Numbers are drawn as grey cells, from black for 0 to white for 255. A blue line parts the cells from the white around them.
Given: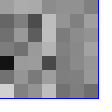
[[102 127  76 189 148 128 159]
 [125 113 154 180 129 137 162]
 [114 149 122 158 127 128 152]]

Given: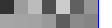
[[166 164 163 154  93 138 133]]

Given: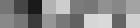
[[137 119  59 150 120  97 214 217 100 208]]

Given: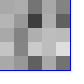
[[181 153  61 173  96]
 [196 133 202 189 222]]

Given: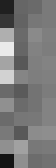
[[ 54  99 119 122]
 [234 102 130 125]
 [210 133 126 128]
 [144 107 115 131]
 [121  88 140 142]
 [ 20 143 108 113]]

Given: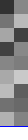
[[116 186]
 [ 65 136]
 [169 201]
 [113 105]]

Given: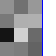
[[121 175 176]
 [130 125  99]]
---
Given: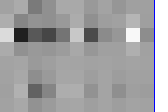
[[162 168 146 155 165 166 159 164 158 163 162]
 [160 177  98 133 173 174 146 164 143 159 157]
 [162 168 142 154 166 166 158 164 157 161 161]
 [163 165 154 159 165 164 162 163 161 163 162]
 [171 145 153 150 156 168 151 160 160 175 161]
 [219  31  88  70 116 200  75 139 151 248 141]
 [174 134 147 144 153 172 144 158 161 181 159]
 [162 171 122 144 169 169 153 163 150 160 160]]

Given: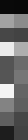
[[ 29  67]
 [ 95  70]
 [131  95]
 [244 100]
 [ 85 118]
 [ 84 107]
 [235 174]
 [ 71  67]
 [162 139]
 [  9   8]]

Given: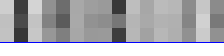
[[194  54 199 151 127 167 153 154  61 183 162 183 175 145 203 145]
 [192  74 195 130  91 169 146 141 119 181 169 178 176 133 209 121]
 [206  61 212 145 109 168 158 154  56 190 167 187 183 140 198 139]]

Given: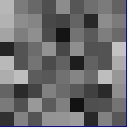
[[ 48 130  84 148 149 157  40 130  87]
 [122  81 153  92 128  18  79  81 116]
 [100  42  68 129 107  89  64  42 142]
 [173 190  92  88 113 133 108 190 151]
 [185  83 116  75  98  29  98  83 172]
 [ 36  83 108 146  71 143  82  83 194]
 [164 126 143  76  20 115  90 126 106]
 [178 141 133  72  67 100  40 141 123]
 [183 123 104  79 140  86 111 123  98]]

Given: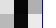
[[185  10 235]
 [225   6 176]]

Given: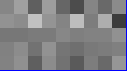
[[130 144  95 140 114  90 125 105 150]
 [129 140 114 146 117 111 121 124 128]
 [119 119 123 123 135 127 130 130 145]
 [146 140 193 148 132 189 125 174  60]
 [134 160  95 157 102  76 133 105 139]]

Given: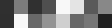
[[ 47 248 104 147 207 103 118  32]
 [ 48 124  48  79 248 228  89 136]]

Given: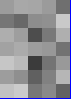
[[194 203 119 137  98]
 [157 143  96 129 182]
 [198 186  59 116 153]
 [162 171 157 152 114]
 [174 158  77 121 175]
 [118 104 141 144 201]
 [156 168 166 155 111]]
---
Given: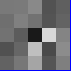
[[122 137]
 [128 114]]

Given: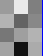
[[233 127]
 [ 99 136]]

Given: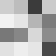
[[189  59]
 [229 181]]

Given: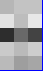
[[195 195]
 [189 232]]

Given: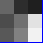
[[ 45  31]
 [112 226]]

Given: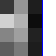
[[149  30]
 [178  13]]
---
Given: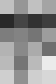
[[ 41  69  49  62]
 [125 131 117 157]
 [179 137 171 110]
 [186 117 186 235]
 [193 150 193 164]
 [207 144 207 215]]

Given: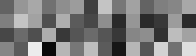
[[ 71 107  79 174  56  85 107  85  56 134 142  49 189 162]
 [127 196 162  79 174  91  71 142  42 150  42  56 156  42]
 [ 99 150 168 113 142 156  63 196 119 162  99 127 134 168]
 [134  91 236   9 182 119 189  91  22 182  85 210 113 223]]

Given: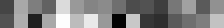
[[ 82 174  31 168 253 188 233 153   3 200  54  46  90 111 126 194]
 [ 69 168 126  98 219 153 132 139 111  76  82  62 119 161  90 145]]

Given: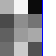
[[177 245  11]
 [109 203  81]
 [ 74 142 116]
 [ 96 155 169]]

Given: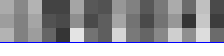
[[179 129 157 101  53 228 115  94 213 121 101 136 207 143 221 107]
 [157 129 165  82  74 143  74  94 165 115  74 115 151  53 199  61]
 [171 136 179  67  67 165  88  82 151 129  88 121 171 107 192  74]]

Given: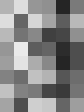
[[150 234  93 101  44  78]
 [193 130 122  70  58 116]
 [185 116 136  64  70 144]
 [179 221 150 144  37 122]
 [158 227 172 136  37  78]
 [130 109 193 179  86 109]
 [164  78 207 200 101 158]
 [221 101 214 164  93 185]]

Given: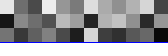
[[230 110  74 237 150 122 222 171 144 178 214  68]
 [116  56  96 129  74  29 214  62  48  88 104   9]
 [ 22 137 110  81 186 158  36 178 194 144  42 150]]
